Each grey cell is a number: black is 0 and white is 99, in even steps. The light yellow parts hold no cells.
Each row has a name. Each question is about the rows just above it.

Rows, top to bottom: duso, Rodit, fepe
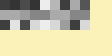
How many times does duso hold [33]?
1
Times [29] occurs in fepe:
1
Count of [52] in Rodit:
4
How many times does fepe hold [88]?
1
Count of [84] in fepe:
3
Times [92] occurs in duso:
1
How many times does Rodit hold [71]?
0

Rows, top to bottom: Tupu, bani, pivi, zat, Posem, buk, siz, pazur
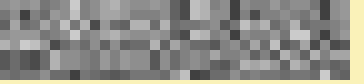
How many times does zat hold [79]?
3
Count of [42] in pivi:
6
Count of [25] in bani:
3
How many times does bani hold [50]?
9
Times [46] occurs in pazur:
12

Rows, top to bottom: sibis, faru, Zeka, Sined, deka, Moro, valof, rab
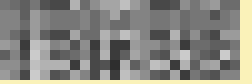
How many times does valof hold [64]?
1
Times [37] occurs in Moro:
5

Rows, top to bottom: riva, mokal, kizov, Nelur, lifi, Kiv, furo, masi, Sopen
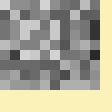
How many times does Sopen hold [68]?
5
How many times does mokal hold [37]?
6
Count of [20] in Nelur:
1
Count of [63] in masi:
2
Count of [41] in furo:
4
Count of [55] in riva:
3

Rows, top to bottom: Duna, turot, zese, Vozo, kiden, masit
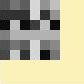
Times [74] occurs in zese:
2
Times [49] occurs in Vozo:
1
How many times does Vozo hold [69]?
5
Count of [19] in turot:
4

